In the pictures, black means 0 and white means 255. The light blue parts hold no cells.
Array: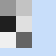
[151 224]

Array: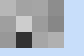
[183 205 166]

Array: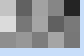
[195 119 125]

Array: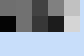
[111 113]

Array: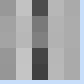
[152 185 128 183 170]

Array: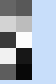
[101 188]

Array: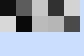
[15  9]

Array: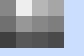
[134 151  83]

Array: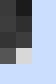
[58 47]
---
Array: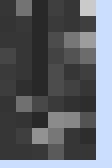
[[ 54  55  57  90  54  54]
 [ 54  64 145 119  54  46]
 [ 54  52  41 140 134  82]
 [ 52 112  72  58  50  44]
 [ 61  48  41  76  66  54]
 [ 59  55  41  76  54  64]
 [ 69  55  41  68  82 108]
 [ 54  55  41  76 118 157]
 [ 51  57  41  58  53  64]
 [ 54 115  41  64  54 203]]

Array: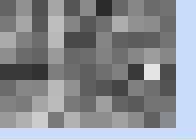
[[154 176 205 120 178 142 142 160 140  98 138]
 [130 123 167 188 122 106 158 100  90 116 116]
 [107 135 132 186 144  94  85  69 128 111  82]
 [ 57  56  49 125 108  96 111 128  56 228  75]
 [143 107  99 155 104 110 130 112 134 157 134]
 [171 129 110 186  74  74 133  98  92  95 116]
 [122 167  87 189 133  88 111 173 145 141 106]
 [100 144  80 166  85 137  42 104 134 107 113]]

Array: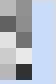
[[182  50]
 [204 232]
 [226 113]
 [ 98 142]
 [185 144]]

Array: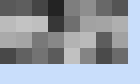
[[ 72  97 115  91 193 132  74 107]
 [170 165 121 136 179 186  93 161]
 [187 195 191  55 111 162 164 175]
 [ 89  94  69  35 126 142 104  84]]

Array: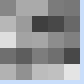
[[178 145 188 192 228]
 [111  93 125 111  72]
 [222 163 166 141 128]
 [183 155  63  72 104]
 [134 170 170 123 119]]

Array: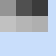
[[193 181 175]
 [148  80  59]]

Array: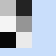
[[  8 234]
 [244 149]
 [191  35]]

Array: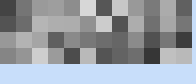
[[133 149 206 155  76 185  84  99 110  54 192 185]
 [152 179 165  95 138 120 109 102 139  81 119  60]
 [ 83 108 181 174 173 145 204  83 173 112 167 118]
 [ 68 117 154 158 141 215  86 199 153 122 171  96]]
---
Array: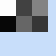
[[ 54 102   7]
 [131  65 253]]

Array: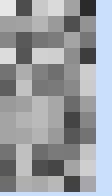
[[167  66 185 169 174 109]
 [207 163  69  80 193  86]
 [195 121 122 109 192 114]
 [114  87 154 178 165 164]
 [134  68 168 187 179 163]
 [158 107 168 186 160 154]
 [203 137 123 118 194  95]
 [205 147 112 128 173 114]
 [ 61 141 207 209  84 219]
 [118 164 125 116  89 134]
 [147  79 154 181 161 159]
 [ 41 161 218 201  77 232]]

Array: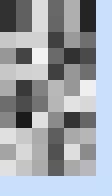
[[185 170  95 171 197 223]
 [139 221  81 174 217 164]
 [182 170  95 171 201 223]
 [101  52 139 224  27 133]
 [216 225 183 114  76 109]
 [239 151 185 130  56 171]
 [112 151  65 210 209 199]
 [ 74  49 106 242  68 150]
 [112 154  65 208 209 199]
 [ 36 174 102 220  97  50]
 [ 36 174 104 220  97  50]]

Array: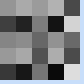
[[221  10 117  23  56]
 [ 75 173  82 168 153]
 [105 146 103 140 133]
 [211  19 125  34  63]
 [ 73 178 155 170 149]]

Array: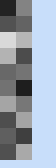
[[169  80]
 [ 63  95]
 [164  78]
 [119 165]
 [ 30 114]
 [116 104]
 [ 76 179]
 [182 217]
 [ 99  82]
 [131  35]]

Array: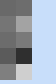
[[207 127]
 [ 47  91]
 [122 108]
 [163 117]
 [109 105]]
